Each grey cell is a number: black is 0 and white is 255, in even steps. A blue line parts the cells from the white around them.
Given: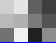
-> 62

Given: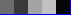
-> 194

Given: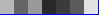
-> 41

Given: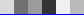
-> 51

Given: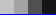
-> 21

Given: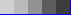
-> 92
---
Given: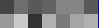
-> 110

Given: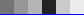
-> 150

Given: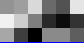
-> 158

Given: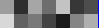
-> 46

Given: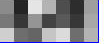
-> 36

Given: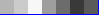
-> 203

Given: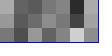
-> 99

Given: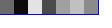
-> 11

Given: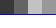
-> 100

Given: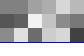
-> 129
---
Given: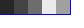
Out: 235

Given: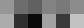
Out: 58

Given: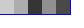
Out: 144

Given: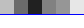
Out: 150

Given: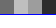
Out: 157

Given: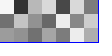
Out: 237
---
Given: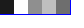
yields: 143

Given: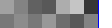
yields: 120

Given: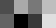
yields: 56

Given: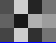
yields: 48

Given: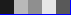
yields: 143

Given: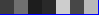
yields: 29

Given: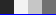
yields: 198
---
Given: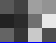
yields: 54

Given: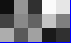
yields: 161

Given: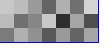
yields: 154

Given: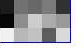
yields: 194

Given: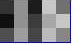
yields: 69

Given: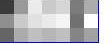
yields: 191

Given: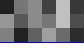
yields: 159

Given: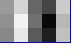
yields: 90

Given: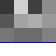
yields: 108

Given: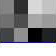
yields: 143
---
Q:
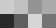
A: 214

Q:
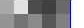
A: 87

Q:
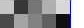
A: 96

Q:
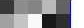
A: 25

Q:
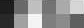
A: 139

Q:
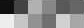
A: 208
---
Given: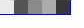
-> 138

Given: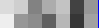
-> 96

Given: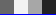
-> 167

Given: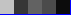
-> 75

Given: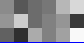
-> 87

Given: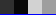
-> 158

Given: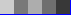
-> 121
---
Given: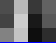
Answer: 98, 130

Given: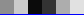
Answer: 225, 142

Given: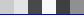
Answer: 144, 204

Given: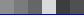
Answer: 80, 142

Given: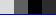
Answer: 44, 219

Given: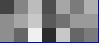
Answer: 176, 142

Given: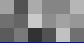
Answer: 182, 91

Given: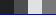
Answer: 120, 33

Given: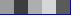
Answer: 90, 156
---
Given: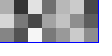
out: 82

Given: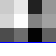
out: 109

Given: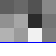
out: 155

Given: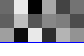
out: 12

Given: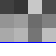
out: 181

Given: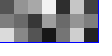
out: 136
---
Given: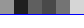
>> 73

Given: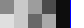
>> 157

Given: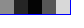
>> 4

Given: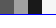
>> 161

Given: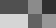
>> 80

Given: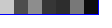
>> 45

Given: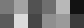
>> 111
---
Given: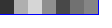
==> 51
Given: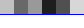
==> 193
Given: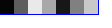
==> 5
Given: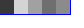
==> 56
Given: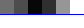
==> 110
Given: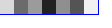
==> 217
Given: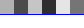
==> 177
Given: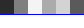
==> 43
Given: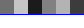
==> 111
